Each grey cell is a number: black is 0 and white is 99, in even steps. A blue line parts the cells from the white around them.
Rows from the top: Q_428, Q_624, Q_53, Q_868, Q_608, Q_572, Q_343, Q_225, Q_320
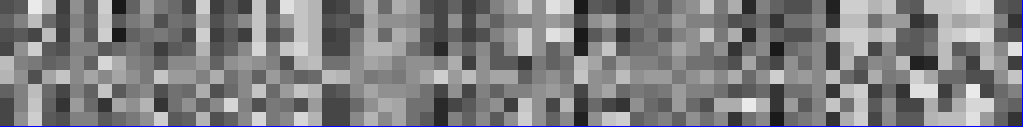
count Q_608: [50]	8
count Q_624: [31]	5
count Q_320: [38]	7
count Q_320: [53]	10
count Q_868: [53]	8

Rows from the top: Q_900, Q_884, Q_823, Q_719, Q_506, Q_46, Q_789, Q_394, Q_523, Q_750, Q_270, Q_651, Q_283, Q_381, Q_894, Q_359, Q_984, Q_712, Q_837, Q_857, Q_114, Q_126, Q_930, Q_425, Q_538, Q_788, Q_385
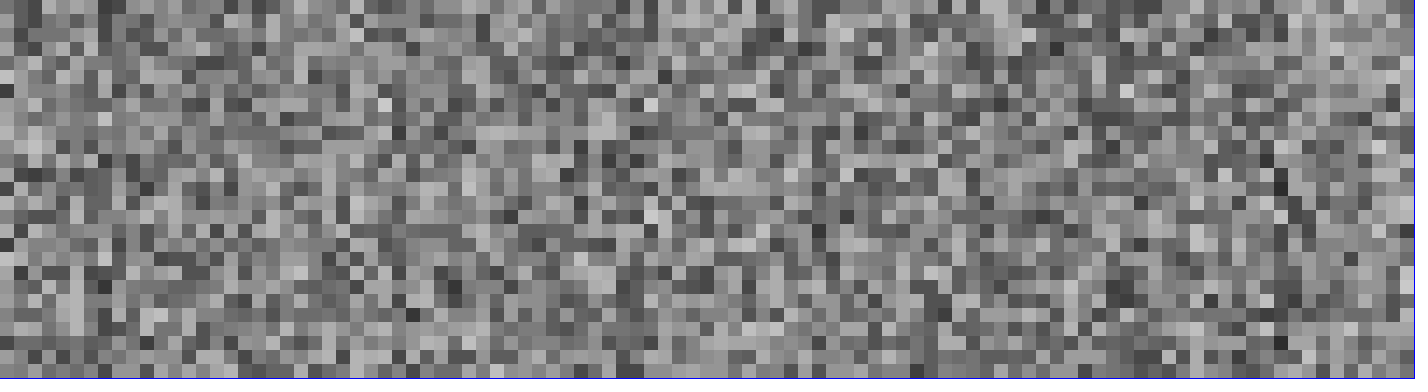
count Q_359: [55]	9
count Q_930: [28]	3
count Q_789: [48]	9
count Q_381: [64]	9
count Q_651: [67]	8
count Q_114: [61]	2
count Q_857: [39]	9

